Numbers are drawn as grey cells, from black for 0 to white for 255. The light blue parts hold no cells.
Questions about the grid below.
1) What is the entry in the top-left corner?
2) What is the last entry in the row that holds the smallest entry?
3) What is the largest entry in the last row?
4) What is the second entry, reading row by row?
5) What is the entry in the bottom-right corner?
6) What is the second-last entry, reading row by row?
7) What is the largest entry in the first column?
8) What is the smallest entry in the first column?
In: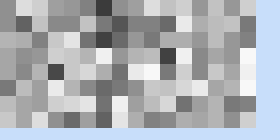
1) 144
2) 207
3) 228
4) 221
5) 207
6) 144
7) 200
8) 121

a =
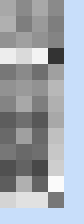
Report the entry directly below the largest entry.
119
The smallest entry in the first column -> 80
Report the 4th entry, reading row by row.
138
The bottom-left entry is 212
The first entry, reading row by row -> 168
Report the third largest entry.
237
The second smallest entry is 72
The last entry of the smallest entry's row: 51
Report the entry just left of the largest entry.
99
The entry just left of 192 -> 105
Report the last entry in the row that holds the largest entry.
250
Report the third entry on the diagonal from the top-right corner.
160
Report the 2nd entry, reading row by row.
138
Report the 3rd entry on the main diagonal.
146
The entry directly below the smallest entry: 160
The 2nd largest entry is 243

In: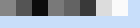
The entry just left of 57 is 99
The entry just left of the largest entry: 220
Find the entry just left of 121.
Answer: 12

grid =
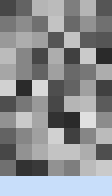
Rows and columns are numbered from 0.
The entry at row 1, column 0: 119
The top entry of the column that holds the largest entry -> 181
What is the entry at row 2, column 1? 173
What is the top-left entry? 71
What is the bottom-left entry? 112
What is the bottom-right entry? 202
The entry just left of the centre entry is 217
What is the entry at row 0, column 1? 99
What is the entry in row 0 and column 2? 181
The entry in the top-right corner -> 85
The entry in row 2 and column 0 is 153
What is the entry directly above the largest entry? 187
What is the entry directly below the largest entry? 134
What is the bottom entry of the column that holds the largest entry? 187

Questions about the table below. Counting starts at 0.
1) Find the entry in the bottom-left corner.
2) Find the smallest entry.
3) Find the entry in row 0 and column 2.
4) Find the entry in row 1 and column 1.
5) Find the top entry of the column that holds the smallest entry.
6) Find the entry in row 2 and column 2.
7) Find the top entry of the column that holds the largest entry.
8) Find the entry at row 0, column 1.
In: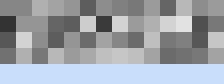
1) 113
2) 51
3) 176
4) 149
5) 134
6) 141
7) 184
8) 134

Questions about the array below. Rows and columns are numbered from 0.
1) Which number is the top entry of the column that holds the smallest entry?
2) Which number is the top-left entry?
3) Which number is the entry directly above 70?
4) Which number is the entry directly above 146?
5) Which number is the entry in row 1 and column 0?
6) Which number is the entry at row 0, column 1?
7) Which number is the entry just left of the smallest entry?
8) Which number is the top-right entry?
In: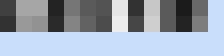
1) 27
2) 64
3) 50
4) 166
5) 50
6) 166
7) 90
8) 104

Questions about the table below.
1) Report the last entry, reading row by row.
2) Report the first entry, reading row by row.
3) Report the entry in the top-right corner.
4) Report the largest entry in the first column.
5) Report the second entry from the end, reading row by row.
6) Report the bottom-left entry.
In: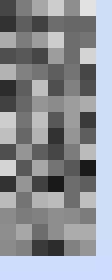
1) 149
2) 71
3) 226
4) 212
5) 130
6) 136

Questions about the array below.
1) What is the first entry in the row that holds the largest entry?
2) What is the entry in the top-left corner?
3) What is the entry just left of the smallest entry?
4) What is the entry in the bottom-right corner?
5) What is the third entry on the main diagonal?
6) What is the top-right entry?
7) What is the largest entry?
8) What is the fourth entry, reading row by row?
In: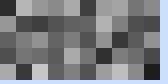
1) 170
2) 44
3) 137
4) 30
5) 145
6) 137
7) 197
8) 137

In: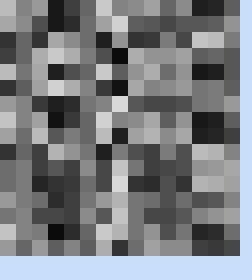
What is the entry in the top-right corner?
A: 94
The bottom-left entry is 153
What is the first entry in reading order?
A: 187
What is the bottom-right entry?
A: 71
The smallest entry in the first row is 24
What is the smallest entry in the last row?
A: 51
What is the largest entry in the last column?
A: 167
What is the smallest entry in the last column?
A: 63
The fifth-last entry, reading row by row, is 139
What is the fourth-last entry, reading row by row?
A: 139
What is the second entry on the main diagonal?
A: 139

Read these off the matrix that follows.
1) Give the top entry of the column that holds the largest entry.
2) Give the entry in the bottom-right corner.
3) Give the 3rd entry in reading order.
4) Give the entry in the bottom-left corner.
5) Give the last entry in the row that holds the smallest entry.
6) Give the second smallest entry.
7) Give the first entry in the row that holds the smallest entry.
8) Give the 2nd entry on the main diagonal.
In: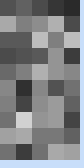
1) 97
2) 161
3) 75
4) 113
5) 42
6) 48
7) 82
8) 127

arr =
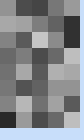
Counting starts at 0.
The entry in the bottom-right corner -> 190
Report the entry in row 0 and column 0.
147
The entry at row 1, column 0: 168
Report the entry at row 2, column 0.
131
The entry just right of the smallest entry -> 154
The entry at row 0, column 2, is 69
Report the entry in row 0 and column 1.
76
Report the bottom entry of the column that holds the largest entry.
76
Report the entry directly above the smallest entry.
131
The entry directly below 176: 147

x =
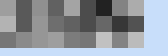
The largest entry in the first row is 172
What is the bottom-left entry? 118
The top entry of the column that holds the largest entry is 34
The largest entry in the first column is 179
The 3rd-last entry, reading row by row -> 193
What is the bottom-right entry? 187
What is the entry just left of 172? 131
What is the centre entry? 97

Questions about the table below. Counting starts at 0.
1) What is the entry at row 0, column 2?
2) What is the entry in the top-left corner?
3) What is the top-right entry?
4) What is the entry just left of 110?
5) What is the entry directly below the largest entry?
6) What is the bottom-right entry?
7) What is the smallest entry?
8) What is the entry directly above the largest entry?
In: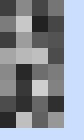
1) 70
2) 62
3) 117
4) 41
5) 104
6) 151
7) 33
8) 110

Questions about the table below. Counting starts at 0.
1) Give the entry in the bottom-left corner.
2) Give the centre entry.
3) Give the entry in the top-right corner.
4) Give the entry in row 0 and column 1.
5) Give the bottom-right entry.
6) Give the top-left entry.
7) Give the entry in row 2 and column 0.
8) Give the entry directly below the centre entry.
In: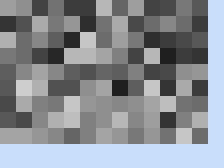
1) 164
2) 101
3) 88
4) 143
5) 108
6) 158
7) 176
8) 164
